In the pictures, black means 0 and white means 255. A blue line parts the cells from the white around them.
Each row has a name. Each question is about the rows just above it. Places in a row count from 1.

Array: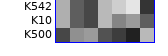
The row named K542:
[175  94  71 185 206 229  52]
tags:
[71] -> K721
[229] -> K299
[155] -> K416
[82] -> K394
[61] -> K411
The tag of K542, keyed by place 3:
K721
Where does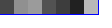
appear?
K500

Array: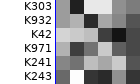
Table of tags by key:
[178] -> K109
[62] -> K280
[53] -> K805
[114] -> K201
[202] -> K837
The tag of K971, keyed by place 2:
K280
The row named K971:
[178  62 114 202  95  72]

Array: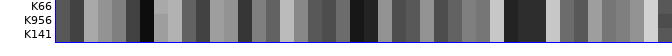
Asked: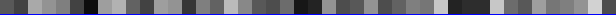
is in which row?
K956
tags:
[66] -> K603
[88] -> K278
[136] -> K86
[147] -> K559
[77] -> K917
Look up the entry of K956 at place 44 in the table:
K917
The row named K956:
[ 88  66 169 147 127  66  13 158 178  98  66 158 147  54 127  98 187 136
  88  77 108  23  35 147  77  88 147  77  98 127 118 199  35  45  45 199
 108  88 158 118 127 147 210  77]
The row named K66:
[ 88  66 169 147 127  66  13 169 178  98  66 158 147  54 127  98 187 136
  88  77 108  23  35 147  77  88 147  77  98 127 118 199  35  45  45 199
 108  88 158 118 127 147 210  88]
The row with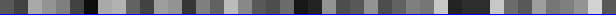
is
K66

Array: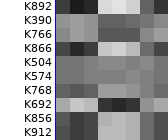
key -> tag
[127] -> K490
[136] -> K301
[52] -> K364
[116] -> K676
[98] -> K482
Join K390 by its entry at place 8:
K301
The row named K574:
[116 116 127 127 127 136 127 116]

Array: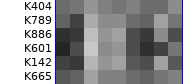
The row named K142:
[ 66  57 181 149 161  88  77 161  88]
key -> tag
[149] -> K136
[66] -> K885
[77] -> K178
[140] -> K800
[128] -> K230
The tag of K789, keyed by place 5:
K800
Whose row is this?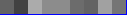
K789
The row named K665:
[ 88  99 161 128 128 108  99 117 128]
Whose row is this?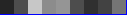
K601
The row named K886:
[ 48  57 190 149 161  77  57 140  77]

